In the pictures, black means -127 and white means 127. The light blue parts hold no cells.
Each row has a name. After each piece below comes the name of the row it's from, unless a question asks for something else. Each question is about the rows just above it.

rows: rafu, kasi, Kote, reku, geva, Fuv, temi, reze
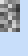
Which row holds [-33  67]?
Fuv
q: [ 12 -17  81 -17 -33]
geva

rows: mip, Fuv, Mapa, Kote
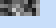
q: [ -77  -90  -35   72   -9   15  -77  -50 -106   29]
Mapa
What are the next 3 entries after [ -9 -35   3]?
[ 29 -35 -64]
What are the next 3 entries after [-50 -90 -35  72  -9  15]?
[ 15 -77  29]
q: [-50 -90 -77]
mip
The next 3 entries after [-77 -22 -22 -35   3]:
[-106  -64   15]
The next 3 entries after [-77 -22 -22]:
[ -35    3 -106]

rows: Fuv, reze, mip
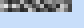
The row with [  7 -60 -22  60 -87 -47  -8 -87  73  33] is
reze
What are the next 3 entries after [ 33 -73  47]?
[  7 -60 -22]
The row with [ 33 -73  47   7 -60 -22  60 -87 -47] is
reze

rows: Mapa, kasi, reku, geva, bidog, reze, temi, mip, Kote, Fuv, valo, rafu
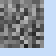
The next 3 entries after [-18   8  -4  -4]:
[-18 -59  52]
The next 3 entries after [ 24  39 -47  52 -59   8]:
[ 39 -59 -32]
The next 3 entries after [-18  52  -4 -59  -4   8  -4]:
[ 24 -18  39]
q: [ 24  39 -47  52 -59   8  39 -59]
reku

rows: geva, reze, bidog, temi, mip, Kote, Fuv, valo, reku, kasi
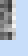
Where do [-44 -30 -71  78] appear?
reze
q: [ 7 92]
temi
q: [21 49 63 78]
valo
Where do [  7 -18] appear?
geva
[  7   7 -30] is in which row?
Kote
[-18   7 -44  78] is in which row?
kasi
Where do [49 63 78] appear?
valo

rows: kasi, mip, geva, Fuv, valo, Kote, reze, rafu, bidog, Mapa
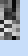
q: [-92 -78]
Fuv
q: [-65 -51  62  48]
reze
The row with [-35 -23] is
Mapa
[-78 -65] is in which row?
valo
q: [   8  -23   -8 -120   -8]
mip

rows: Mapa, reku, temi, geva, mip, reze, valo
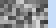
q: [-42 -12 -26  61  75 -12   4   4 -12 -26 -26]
Mapa
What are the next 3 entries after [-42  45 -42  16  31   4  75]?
[-70 -42  61]
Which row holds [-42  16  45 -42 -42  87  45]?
mip
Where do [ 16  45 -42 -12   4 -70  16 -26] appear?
geva
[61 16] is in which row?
valo
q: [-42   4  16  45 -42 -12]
geva

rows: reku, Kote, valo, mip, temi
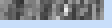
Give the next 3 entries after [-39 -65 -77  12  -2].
[ -2  27 -39]
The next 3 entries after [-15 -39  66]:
[-15 -52 -27]
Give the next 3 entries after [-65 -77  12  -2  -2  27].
[-39 -27 -39]
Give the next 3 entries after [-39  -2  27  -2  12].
[-52 -52 -27]
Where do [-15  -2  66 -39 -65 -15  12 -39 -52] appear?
mip
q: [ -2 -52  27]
reku
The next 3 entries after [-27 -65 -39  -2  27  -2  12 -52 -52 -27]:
[ 27 -15  -2]

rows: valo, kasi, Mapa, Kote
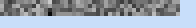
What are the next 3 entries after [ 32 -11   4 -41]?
[-65 -11 -65]
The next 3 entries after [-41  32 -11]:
[ 32 -65 -11]
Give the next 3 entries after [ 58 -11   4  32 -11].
[-11 -11  19]

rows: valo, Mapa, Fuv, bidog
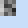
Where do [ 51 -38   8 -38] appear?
bidog
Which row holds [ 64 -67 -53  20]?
Mapa
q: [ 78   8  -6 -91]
Fuv
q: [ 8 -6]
Fuv

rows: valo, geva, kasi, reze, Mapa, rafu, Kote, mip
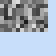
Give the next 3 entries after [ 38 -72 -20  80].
[12 25 25]
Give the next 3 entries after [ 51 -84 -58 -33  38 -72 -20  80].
[12 25 25]

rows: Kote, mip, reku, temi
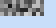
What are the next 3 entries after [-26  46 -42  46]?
[-26  76  61]
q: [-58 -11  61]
Kote
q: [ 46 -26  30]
Kote
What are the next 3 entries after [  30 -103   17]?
[-58  30   4]
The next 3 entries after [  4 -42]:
[61 61  4]
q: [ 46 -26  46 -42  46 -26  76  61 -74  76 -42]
temi

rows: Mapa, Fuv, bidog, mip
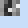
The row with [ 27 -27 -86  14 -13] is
Mapa
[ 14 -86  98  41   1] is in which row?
bidog
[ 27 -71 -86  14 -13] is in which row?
mip
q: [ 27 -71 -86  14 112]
Fuv

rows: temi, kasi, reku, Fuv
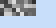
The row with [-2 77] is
kasi
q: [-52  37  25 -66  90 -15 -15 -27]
reku
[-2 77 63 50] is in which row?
kasi
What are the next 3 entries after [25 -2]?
[77 63 50]
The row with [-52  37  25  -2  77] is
kasi
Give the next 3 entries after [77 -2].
[-40  90 -40]

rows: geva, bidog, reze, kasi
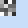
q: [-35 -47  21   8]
reze
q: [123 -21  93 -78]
kasi
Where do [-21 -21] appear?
bidog
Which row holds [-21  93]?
kasi

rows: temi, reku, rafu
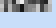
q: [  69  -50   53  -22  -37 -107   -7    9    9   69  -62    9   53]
reku
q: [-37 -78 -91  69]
temi
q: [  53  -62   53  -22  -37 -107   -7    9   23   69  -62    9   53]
rafu

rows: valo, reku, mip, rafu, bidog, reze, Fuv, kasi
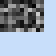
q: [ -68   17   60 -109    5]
kasi
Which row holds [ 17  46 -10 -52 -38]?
mip
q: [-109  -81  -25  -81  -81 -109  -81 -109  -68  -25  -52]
valo
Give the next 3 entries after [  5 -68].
[-109   60   17]
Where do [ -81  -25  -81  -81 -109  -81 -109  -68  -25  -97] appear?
Fuv
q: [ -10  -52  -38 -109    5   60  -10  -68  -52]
mip
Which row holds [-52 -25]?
kasi

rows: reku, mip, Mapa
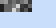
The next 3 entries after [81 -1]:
[-80 -42 -95]
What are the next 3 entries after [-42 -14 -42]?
[-14  13 -68]

